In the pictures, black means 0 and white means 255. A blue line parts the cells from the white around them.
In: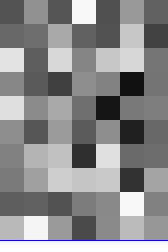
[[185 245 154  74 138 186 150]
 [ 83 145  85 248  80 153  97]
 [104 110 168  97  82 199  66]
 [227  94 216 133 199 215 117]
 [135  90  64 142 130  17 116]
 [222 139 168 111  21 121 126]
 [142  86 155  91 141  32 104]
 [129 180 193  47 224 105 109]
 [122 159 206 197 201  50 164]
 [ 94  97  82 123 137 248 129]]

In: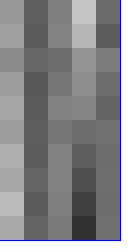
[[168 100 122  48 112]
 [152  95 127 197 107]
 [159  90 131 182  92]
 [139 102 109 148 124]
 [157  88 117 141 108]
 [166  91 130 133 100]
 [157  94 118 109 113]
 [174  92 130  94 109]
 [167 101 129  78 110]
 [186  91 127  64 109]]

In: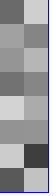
[[ 89 194]
 [106 207]
 [161 133]
 [149 182]
 [114 134]
 [211 171]
 [147 148]
 [204  62]]

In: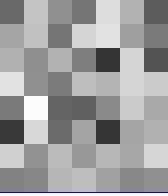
[[130 134 182 190 160 136 145]
 [105 196 145 116 220 179  93]
 [165 193 116 212 225 159 122]
 [176 143 179 126  52 212  82]
 [225 144 123 189 180 212 202]
 [121 251 101  96 138 202 169]
 [ 57 216 107 164  54 165 176]
 [208 146 187 153 184 167 214]]

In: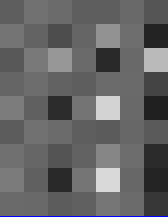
[[106 105  92  96 119 108  55]
 [ 93 113 107  93  93 104  86]
 [116  99  77 101 146 110  34]
 [ 88 121 151 106  41 104 186]
 [100 109  98  94 107 106  68]
 [124  96  44 115 211 105  32]
 [ 92 113 108  93  91 103  90]
 [112 102  84  98 133 109  42]
 [123  97  41 117 218 103  36]]

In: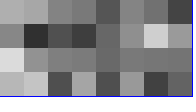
[[183 196  79 165  79 153  65  99]
 [175 167 131 121  85 132 113  68]
 [135  48  80  62 103 143 207 154]
 [219 146 127 123 105 121 118 116]]

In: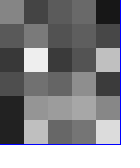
[[ 33 191 103 117 220]
 [133  68  91 105  23]
 [ 89 122  82  94  71]
 [ 56 238  58  83 192]
 [ 78 113 101 142  59]
 [ 34 149 156 167 135]]

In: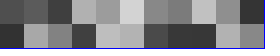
[[ 50 168 130  64 190 179  74  56  55 178 136]
 [ 79  91  63 177 156 211 136 123 193 143  52]]
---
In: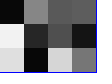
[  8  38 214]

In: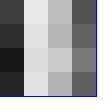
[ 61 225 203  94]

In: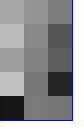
[166 137  93]

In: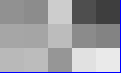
[145 165 150]

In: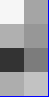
[246 151]

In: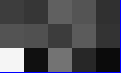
[ 61  80 115]

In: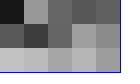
[ 23  60 165]
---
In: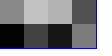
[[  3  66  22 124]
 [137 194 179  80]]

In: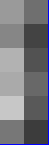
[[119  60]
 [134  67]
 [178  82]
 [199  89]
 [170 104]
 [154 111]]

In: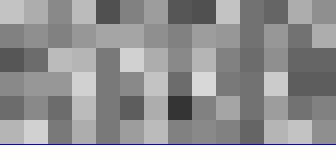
[[ 86 108 187 181 121 209 173 137 181 129 108 143 101 101]
 [108 137 108 187 121  93 173  52 129 165 114 157 114 129]
 [129 143 129 151 165 165 143 129 157 151 114 151 114 173]
 [137 151 151 209 121 137 195 108 216 121 114 203  93  93]
 [195 173 137 187  80 129 157  86  80 195 114 101 173 143]
 [181 209 121 173 121 157 187 129 137 129 101 181 195 143]]

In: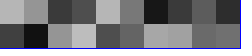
[[ 64  17 149 189  78 100 167 161 106 112]
 [182 149  58  78 182 120  23  58  92  45]]

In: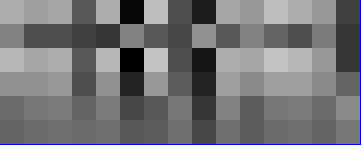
[[131  79  79  63  55 131  87  71 145  87 131 100  79 124  55]
 [100 106 112 106 112  87  93 112  71 112  93 106 112 100 118]
 [106 118 124 100 124  71  87 118  55 131  93 118 124 106 137]
 [145 145 151  79 145  35 151  93  35 159 137 159 159 137 100]
 [174 159 166  87 174   8 189  79  28 166 151 189 174 151  63]
 [182 166 174  87 182   1 195  79  21 174 166 195 182 151  55]]

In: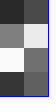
[[ 41  74]
 [ 54  96]
 [251 111]
 [126 236]]

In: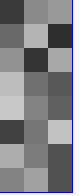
[[146  52 168]
 [188 111  88]
 [ 65 118 194]
 [174 124  81]
 [200 131  96]
 [ 58 138 153]
 [131 161  81]
 [104 180  45]]
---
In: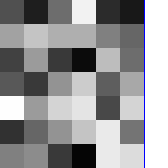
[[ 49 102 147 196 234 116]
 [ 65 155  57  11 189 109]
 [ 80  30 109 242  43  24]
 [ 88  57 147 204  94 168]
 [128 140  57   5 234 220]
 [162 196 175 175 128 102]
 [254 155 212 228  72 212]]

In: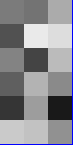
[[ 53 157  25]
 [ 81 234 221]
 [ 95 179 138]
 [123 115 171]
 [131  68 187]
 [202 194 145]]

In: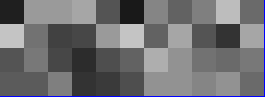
[[ 31 154 154 166  84  25 133  98 127 189 106]
 [ 84 120  71  44  78  98 174 146 114 106 120]
 [ 91  91 127  51  58  78 146 146 133 146 106]
 [196 114  65  71 154 196  98 166  84  51 166]]

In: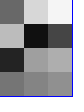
[[ 35 159 174]
 [104 215 245]
 [117 132 144]
 [188  16  69]]

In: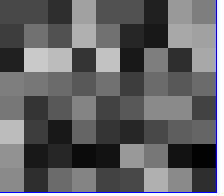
[[ 32 201 188  52 194  24 126  46 168]
 [ 60 113  80 175 113  38  24 168 160]
 [ 72  72  46 160  80  80  32 153 126]
 [119  52  88 132  66  88 138 138  66]
 [126 119 107  88 113  60 107  88 107]
 [138  46 107 132  66  72 175 138  46]
 [146  24  38  10  18 153 119  18   2]
 [188  60  24 101  52  38  72  94 101]]

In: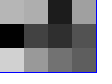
[[  1  66  47  82]
 [182 174  28 160]
 [209 153 114  94]]

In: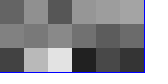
[[ 66 185 227  33  72  52]
 [100 144  86 150 157 164]
 [129 121 137 113  92 107]]
